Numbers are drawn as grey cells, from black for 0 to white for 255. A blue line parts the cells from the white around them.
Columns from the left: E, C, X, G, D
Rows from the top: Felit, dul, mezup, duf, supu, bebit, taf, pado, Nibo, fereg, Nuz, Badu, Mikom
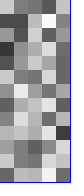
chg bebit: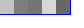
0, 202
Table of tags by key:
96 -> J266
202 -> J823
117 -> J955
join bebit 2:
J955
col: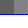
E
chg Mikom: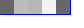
4, 109
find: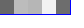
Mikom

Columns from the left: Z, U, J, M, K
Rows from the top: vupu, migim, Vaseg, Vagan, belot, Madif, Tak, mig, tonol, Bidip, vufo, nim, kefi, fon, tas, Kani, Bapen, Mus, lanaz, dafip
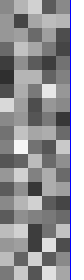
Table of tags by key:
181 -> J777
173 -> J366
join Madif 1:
J777
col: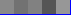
Z
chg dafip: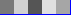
1, 201
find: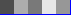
Tak

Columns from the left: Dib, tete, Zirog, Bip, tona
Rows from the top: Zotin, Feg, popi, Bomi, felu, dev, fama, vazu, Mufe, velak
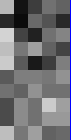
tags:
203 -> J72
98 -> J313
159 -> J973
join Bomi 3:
J313
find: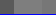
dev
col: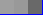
tona
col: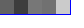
Bip
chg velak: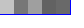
0, 190

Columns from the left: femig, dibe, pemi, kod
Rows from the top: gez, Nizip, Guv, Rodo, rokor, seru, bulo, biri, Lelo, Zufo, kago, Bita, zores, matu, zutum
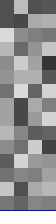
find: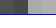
Nizip
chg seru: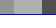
3, 86
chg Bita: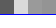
1, 211
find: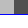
gez

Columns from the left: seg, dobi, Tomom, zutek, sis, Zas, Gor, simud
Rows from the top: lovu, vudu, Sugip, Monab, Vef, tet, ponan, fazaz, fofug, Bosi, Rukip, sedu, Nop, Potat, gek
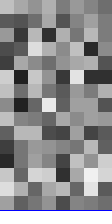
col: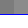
simud
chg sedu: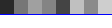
6, 147

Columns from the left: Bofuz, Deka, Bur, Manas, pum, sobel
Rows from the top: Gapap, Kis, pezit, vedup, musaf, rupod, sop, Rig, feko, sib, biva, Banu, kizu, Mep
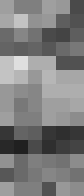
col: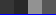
Bofuz
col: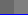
Deka
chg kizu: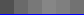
0, 87
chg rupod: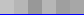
4, 167
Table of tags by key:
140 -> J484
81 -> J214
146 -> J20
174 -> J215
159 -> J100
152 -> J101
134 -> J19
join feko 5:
J484

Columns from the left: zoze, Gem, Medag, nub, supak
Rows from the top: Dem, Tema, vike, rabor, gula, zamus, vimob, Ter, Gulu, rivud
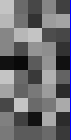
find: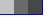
Dem
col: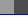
nub
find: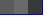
rivud
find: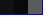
gula
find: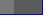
rivud
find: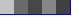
Dem
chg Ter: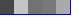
2, 106

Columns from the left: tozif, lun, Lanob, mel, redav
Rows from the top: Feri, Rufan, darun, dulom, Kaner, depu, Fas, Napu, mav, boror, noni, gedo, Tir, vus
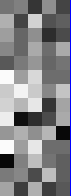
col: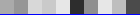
Lanob
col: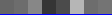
mel
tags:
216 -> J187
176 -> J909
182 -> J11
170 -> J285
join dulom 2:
J285
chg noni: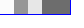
1, 158

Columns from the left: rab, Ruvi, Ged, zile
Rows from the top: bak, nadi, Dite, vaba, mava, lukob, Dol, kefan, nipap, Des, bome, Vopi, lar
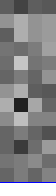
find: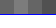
Des
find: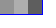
Dol
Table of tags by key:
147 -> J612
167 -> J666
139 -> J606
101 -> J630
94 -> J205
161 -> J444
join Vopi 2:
J606
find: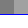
vaba
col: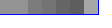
Ged

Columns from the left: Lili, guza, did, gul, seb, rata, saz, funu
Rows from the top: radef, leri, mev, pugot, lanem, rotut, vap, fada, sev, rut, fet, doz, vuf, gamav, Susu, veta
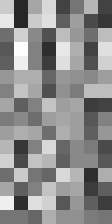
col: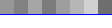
Lili
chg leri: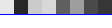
3, 223
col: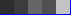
gul
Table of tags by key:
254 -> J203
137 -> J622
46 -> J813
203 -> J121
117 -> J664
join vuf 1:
J121
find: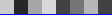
radef

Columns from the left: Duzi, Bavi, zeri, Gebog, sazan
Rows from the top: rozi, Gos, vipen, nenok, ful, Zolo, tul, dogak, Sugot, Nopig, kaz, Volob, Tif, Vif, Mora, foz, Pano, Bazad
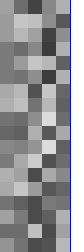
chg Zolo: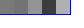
2, 142
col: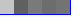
Bavi
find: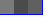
foz
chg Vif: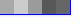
1, 197
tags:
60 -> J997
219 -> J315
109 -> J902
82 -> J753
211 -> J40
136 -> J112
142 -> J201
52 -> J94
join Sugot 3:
J315

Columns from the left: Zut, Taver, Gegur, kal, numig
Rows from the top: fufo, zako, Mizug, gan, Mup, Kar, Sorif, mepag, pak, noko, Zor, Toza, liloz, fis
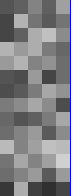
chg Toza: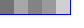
3, 160
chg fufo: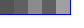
2, 131
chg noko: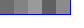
3, 90
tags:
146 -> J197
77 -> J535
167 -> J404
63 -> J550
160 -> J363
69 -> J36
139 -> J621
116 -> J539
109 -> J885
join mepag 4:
J535

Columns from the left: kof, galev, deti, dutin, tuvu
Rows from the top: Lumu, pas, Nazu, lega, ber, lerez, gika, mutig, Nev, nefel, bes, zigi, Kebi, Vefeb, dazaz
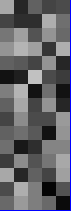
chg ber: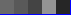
0, 97
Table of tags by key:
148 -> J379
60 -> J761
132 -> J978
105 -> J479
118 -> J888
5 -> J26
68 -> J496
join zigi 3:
J888
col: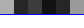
tuvu

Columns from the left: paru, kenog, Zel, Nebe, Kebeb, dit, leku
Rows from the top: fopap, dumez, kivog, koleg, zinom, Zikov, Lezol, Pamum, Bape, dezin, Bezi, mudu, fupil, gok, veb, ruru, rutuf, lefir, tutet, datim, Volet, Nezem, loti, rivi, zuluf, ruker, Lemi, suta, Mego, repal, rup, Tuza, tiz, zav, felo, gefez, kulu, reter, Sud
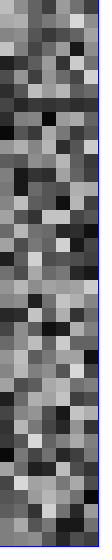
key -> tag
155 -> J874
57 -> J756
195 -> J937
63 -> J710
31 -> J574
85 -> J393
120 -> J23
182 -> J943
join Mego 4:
J937
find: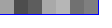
suta
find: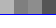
Lemi
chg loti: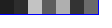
0, 39

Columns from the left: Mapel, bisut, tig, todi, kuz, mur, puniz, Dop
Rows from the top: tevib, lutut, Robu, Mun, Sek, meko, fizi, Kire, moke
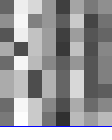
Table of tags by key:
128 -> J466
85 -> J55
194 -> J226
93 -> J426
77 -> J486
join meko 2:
J486
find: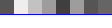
Robu
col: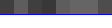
kuz
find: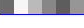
Sek
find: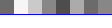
Kire
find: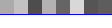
fizi
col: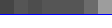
puniz

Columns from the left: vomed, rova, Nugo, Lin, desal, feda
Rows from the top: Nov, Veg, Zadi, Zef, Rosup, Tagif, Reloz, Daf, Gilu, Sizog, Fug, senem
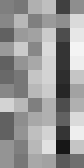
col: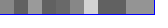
vomed
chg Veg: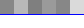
4, 142

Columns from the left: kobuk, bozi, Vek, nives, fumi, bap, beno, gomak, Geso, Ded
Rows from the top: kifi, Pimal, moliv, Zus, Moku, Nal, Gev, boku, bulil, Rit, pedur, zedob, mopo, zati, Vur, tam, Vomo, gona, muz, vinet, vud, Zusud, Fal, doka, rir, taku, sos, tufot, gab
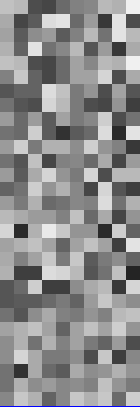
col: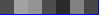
Geso
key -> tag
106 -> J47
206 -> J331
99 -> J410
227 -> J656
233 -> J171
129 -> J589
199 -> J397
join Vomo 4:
J397
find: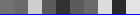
Rit
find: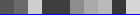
vud
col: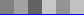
gomak

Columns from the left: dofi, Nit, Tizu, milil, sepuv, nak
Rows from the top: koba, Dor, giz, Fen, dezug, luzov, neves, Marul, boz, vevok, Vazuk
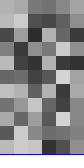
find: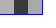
neves
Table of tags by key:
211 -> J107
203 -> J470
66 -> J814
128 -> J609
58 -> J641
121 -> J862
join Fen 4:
J470
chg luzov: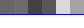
4, 211
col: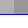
Nit
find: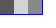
boz
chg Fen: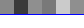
0, 128
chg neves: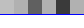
5, 169

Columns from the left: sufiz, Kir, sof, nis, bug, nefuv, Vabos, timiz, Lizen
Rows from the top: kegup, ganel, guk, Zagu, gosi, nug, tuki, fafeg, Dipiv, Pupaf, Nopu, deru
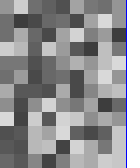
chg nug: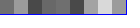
8, 149
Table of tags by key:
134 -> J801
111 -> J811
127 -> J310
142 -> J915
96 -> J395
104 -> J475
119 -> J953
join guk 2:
J475
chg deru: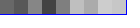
5, 184
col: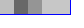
Lizen

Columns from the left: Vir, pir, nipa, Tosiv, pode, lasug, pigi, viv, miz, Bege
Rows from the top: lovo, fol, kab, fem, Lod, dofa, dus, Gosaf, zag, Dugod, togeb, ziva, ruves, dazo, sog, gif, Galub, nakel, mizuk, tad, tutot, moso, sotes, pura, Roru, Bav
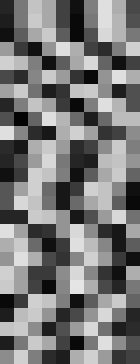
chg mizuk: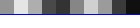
1, 223
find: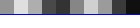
mizuk
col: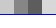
miz
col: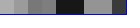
pode

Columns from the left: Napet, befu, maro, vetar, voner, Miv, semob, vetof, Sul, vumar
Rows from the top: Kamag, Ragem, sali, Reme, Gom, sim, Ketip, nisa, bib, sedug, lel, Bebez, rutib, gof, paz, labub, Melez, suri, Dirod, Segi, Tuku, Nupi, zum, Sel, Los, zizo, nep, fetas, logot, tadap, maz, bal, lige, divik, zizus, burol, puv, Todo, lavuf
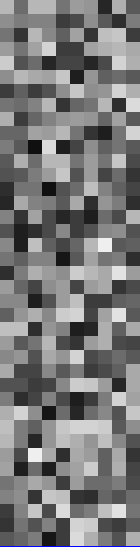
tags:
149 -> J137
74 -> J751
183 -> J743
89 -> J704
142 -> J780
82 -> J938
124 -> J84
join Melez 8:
J780
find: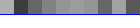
bib
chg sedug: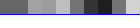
4, 183
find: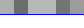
Bebez
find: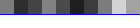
logot
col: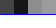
voner

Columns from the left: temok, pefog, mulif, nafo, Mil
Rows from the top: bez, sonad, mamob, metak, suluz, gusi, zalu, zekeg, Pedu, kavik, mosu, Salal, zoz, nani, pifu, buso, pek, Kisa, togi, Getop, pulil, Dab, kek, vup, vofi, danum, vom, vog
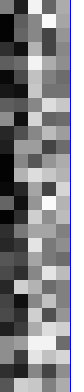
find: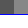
zekeg
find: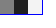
bez
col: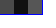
pefog
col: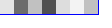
nafo
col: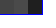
temok
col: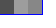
pefog

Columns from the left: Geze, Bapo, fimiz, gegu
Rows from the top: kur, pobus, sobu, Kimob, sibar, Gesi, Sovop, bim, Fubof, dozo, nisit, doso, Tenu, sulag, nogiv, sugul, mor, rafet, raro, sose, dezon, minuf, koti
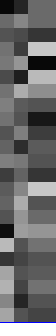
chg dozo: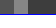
1, 127
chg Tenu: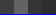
3, 53
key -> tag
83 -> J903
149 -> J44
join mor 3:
J44
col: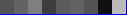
Geze
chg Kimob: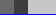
0, 114
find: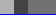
dezon
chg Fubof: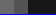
0, 114

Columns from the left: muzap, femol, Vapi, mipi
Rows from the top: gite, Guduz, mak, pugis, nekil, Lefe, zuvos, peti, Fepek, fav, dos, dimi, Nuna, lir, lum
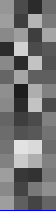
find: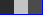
peti
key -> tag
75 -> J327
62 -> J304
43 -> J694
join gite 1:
J327

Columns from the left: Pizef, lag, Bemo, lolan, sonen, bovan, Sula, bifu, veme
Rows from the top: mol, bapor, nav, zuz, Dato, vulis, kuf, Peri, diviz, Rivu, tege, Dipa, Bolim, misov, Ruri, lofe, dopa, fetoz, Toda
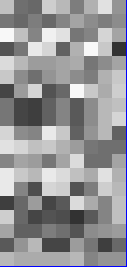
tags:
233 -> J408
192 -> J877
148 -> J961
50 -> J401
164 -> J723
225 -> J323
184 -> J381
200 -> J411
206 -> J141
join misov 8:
J381
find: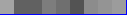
dopa
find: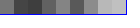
Peri
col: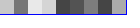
lolan
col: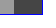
lag

